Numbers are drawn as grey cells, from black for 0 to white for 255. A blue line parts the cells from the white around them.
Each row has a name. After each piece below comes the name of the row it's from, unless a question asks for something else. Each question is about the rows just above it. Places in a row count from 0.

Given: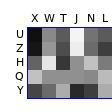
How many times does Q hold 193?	1
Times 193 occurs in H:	1
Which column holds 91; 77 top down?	T
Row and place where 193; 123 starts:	H, 4
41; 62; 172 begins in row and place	Y, 3
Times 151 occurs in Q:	0
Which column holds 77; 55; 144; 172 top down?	T

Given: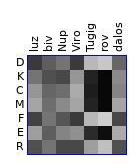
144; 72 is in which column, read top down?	Viro
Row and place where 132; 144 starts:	E, 2
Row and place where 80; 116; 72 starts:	R, 0

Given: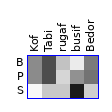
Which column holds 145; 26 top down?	busif
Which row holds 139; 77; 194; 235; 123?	B
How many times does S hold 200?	2

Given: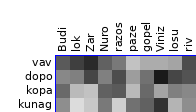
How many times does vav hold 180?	0
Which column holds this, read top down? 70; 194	Zar
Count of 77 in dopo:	1
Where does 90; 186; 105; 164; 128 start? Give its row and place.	kopa, 4

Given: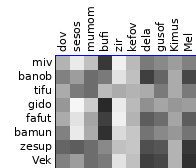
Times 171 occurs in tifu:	4
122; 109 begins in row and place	tifu, 1

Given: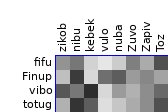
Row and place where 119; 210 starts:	fifu, 1
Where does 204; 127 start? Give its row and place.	fifu, 4

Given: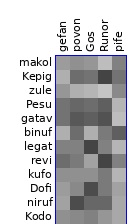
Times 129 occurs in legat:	3
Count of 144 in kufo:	3

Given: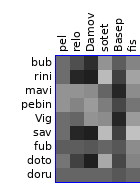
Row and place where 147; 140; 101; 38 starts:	mavi, 1
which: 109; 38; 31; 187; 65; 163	rini
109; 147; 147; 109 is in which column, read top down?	pel
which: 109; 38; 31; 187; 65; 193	sav
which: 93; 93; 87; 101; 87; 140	fub
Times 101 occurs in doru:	5
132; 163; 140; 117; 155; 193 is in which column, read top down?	fis

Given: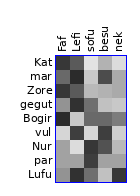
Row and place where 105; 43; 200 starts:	mar, 0
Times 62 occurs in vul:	2
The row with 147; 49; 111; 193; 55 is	Lufu
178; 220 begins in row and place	Kat, 3
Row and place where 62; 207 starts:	vul, 3
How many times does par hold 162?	4

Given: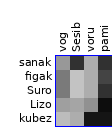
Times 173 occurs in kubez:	1
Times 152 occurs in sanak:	1
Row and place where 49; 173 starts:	sanak, 1
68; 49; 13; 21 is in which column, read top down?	pami
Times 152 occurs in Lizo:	0

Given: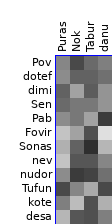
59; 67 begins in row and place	nudor, 1
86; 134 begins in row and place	nev, 2
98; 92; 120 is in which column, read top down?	Tabur
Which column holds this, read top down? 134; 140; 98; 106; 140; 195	Puras
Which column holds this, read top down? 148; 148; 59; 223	danu

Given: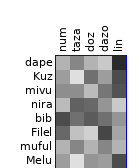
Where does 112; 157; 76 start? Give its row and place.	Kuz, 2
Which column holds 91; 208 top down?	doz
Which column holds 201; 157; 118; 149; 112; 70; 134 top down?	dazo
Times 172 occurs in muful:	0
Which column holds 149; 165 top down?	lin

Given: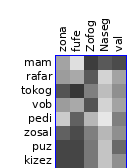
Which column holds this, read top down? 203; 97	zona
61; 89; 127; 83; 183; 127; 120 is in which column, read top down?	Zofog
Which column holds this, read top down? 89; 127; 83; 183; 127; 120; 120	Zofog

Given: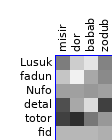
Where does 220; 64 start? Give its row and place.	detal, 2
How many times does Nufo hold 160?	3
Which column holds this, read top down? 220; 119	babab
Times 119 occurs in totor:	1
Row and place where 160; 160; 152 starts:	Nufo, 0
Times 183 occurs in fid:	3
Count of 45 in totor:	1

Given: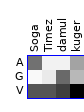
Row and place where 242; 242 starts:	A, 1
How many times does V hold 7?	0
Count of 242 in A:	2

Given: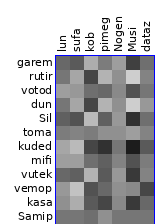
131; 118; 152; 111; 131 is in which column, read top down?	dataz
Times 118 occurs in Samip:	5

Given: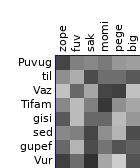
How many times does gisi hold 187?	2
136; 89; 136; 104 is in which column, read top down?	zope
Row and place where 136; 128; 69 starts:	sed, 0

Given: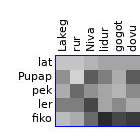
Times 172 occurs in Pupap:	1
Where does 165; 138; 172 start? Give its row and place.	ler, 3
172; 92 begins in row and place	Pupap, 4
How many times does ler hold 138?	1
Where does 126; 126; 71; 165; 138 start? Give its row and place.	ler, 0
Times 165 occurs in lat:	3
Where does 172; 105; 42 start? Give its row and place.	fiko, 1

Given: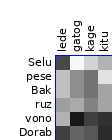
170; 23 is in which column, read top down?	gatog
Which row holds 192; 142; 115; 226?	pese
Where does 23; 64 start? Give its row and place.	vono, 1
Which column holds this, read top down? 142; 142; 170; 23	gatog

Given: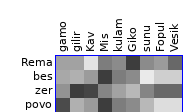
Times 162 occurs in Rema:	2
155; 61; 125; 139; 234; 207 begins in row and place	bes, 2
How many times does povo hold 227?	0
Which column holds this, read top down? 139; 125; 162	kulam
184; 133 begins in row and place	zer, 5
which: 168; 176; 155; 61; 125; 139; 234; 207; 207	bes

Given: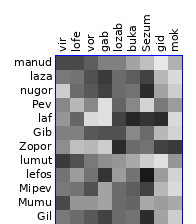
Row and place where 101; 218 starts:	laf, 1
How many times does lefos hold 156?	3
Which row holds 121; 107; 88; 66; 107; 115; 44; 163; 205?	Gil

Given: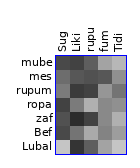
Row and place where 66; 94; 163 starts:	mube, 1
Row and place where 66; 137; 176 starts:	zaf, 2
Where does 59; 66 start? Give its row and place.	rupum, 1
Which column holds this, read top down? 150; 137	fum
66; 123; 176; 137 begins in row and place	ropa, 0

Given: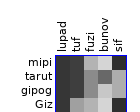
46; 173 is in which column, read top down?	sif
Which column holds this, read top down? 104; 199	bunov
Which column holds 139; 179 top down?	fuzi
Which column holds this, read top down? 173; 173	sif

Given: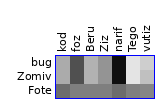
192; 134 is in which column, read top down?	vutiz
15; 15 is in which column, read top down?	narif
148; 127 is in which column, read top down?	Ziz
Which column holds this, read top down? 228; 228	Tego
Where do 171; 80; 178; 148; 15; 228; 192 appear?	Zomiv
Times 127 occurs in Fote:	4

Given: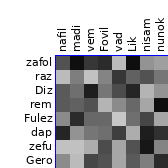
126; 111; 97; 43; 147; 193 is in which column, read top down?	madi
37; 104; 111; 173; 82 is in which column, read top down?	Lik
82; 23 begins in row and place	zefu, 5
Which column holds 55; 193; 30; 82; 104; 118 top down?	vem
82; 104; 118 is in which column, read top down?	vem
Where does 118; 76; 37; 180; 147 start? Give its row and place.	Diz, 3

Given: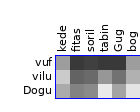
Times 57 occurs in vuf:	3
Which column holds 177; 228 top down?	bog

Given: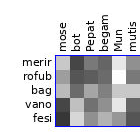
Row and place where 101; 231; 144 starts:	merir, 3
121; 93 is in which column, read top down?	Pepat
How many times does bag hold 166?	1
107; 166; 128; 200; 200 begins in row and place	bag, 1

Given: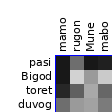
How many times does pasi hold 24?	2
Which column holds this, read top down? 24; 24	mamo
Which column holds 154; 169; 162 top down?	Mune
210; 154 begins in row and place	Bigod, 1
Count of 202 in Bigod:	1

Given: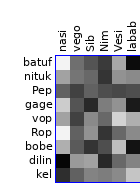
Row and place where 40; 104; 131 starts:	dilin, 3
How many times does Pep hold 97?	2
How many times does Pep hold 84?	0
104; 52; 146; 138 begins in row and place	nituk, 2
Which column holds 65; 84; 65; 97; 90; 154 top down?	vego
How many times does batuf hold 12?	1

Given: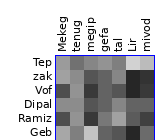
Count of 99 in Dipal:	3
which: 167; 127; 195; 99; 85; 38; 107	Geb
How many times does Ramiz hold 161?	1
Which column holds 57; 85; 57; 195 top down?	megip
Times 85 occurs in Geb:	1
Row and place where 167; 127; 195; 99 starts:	Geb, 0
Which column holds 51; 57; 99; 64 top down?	mivod

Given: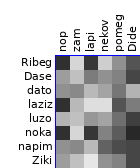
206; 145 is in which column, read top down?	nekov
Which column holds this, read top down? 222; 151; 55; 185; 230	lapi
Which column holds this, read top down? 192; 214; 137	zam

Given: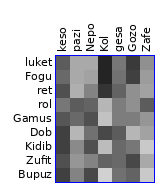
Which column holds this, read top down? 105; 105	gesa
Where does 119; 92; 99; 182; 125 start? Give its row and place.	rol, 0
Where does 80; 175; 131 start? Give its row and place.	ret, 0

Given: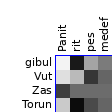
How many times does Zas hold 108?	3
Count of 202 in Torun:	1

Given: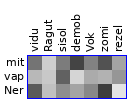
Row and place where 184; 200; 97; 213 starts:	vap, 0
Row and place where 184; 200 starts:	vap, 0

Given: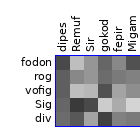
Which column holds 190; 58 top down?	Remuf
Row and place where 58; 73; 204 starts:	Sig, 1
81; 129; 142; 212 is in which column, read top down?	Migam

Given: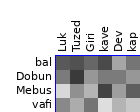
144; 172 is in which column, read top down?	Tuzed
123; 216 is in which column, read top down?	Luk
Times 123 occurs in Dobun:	3
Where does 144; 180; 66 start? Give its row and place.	Mebus, 1
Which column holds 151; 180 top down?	Giri

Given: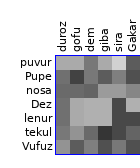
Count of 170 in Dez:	1
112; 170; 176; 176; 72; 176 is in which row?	Dez
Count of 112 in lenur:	1
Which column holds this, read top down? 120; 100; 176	dem
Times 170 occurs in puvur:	3

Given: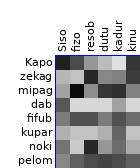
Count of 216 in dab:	4
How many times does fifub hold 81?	3
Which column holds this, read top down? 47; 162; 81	kadur
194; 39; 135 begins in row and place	zekag, 1
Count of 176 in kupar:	2
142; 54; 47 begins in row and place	mipag, 2

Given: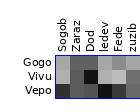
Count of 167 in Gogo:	3
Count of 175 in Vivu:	2
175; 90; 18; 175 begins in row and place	Vivu, 0
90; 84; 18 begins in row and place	Vepo, 1

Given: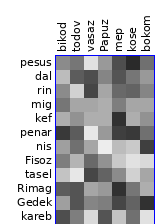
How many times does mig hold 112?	0
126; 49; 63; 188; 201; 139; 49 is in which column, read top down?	mep
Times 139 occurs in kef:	0
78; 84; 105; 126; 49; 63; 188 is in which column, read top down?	mep
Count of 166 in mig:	4
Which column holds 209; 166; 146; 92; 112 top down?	todov
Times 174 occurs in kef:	4

